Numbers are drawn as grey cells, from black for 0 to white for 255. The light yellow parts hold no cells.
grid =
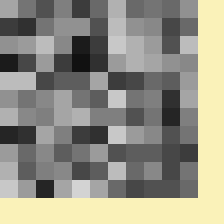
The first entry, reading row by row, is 165
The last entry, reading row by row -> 105
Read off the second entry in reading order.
116
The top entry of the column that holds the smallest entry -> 60
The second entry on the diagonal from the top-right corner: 71
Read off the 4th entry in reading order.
127
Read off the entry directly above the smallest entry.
27
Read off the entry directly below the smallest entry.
93
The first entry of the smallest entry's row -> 27
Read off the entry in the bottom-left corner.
200
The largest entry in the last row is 211
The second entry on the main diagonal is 48
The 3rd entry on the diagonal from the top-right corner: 155
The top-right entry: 145
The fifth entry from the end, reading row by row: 105
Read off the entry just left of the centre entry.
116
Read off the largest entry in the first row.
177
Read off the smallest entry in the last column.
60
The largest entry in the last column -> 188
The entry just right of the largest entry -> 165
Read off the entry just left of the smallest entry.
60
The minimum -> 17
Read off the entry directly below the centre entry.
127
